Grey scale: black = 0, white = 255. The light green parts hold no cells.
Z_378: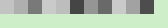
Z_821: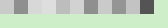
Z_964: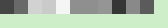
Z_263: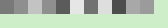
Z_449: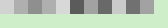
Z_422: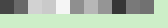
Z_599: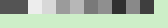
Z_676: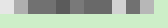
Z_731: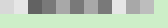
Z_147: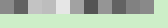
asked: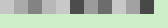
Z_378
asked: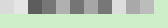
Z_731
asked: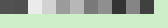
Z_599
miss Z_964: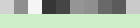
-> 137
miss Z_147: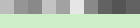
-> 129

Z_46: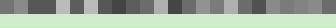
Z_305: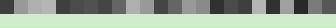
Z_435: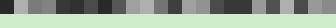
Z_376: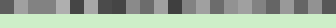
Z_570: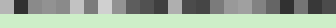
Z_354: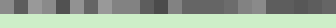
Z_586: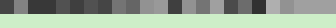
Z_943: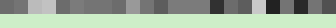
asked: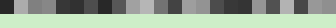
Z_435
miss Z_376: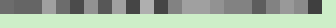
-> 167
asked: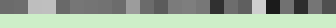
Z_943
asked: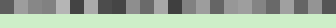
Z_376
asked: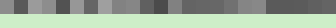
Z_354
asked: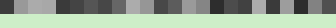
Z_305

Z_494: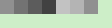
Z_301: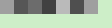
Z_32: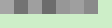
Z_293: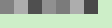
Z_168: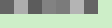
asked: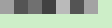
Z_301
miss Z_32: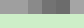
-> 151
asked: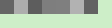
Z_168
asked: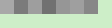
Z_32
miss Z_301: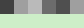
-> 86
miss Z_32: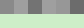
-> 165

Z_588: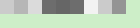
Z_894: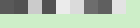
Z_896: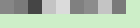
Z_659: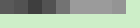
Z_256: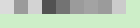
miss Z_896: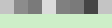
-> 134
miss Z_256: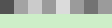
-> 211
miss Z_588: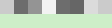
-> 182
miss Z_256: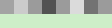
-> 211
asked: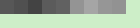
Z_659
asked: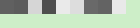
Z_894
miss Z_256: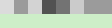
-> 163

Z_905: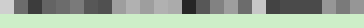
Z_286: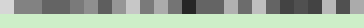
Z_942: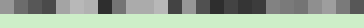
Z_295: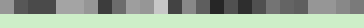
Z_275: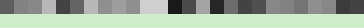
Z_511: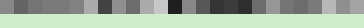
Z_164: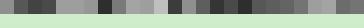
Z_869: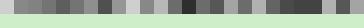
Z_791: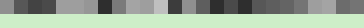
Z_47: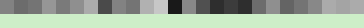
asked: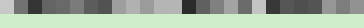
Z_905
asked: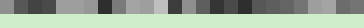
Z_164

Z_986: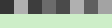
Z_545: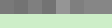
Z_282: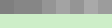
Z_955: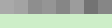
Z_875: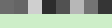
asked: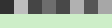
Z_986
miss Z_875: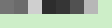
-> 101
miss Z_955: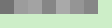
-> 142
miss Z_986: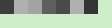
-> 107
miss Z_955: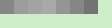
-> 142
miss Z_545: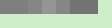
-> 121

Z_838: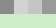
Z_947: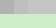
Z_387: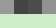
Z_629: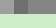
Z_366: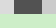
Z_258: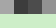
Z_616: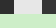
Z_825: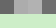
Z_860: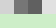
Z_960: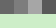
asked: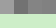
Z_629
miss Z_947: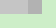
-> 191

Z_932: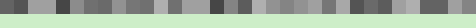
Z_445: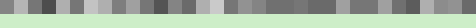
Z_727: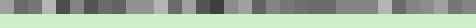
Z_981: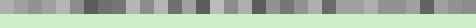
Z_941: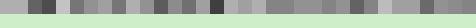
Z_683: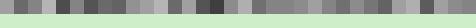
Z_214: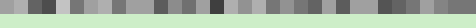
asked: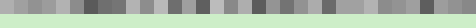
Z_981
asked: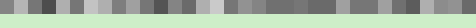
Z_445
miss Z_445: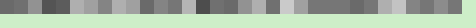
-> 126
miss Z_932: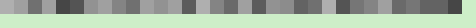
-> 168
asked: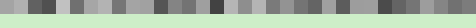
Z_214
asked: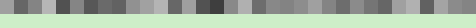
Z_683

